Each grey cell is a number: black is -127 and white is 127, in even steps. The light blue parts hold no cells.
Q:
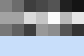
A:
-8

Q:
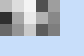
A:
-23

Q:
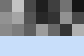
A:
9

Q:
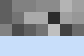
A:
1

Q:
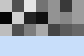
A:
61

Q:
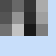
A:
-14

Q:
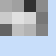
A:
-28

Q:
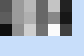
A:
-113

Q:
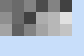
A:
35

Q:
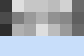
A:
-83
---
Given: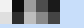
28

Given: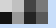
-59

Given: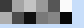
67

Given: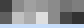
32

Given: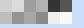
30

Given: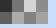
84
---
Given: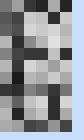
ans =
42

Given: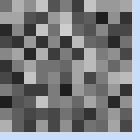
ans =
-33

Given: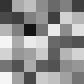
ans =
22

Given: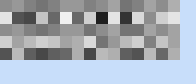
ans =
35

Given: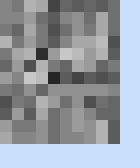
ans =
-35

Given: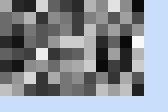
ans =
-41
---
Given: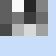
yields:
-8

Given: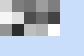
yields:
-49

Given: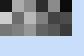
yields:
0

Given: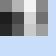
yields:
-57

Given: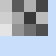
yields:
39

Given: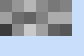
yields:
2

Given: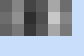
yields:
-48

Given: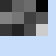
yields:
-9
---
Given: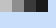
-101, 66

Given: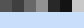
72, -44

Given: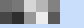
2, -57

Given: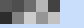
-61, -83

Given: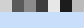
59, 81

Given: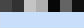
-111, -57

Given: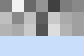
9, 51

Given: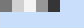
-74, -8

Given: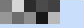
-62, 23

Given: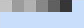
-73, 68
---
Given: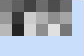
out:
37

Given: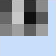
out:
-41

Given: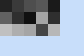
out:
-80

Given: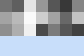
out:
66

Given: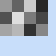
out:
-57

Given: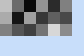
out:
-54

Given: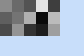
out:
59

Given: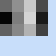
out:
-101

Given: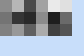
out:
-21
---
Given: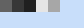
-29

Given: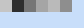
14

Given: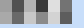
-34

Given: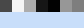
-55

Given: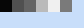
-27

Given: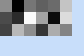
-84
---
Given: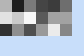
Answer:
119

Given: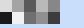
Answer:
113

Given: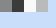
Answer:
121

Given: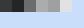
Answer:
98

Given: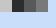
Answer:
70

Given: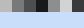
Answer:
83
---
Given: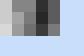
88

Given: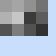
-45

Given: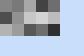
51

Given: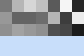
15

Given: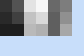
-97

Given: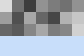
-25
